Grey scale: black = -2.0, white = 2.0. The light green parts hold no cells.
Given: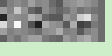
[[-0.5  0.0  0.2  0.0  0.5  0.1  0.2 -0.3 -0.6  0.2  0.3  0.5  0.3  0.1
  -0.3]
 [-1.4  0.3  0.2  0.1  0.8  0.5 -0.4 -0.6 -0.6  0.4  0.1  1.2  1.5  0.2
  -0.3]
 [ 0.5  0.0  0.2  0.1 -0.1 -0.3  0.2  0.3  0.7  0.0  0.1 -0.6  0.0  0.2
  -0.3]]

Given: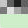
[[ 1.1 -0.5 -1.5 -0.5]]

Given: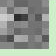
[[ 0.0  0.2 -0.4 -0.4 -0.2 -0.2  0.2]
 [ 1.2  1.0 -1.3 -1.0 -0.1 -0.6  0.8]
 [ 0.5  0.1 -0.4 -0.2 -0.2 -0.3  0.2]
 [ 0.1  0.1 -0.3 -0.3 -0.1 -0.2  0.1]]

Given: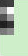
[[-1.1 -1.0]
 [-0.7  0.4]
 [-0.1  0.2]]

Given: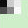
[[-1.8  1.2  1.7]]

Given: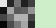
[[ 1.6 -1.4 -0.2 -1.5 -1.0]
 [-0.9 -0.3  0.8  0.8 -0.9]]

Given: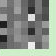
[[ 0.5 -0.2  0.3 -0.4 -0.9 -0.1 -0.9]
 [ 0.6 -0.3 -0.2 -0.3  1.5 -0.5 -0.8]
 [ 0.3 -0.1  0.2 -0.2 -1.3 -0.1 -0.5]
 [-0.7 -0.3 -0.2  0.0  1.7 -0.5  0.2]]

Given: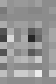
[[ 0.6  0.3  0.4  0.4  0.3  0.5  0.2  0.2]
 [ 0.1  0.2  0.2  0.2  0.2  0.2  0.2  0.2]
 [-0.7  0.7  0.1  0.4 -0.6 -0.2  0.2  0.6]
 [ 0.8  0.4  0.6  0.6  0.4  0.8  0.2  0.4]
 [ 0.9  0.4  0.8  0.9  0.6  1.2  0.2  0.6]
 [ 1.0  0.4  1.2  1.2  0.9  1.7  0.1  1.1]]
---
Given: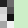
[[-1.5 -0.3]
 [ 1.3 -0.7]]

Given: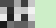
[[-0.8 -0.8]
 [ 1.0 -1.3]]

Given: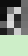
[[-1.8 -1.8]
 [-1.7  0.0]]

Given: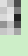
[[1.5 0.9]
 [1.1 1.5]]

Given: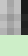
[[1.1 0.6]
 [1.1 0.7]]

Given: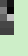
[[-0.8 -1.7]
 [ 0.0 -1.9]]

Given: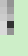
[[1.0 0.3]
 [1.1 0.5]]
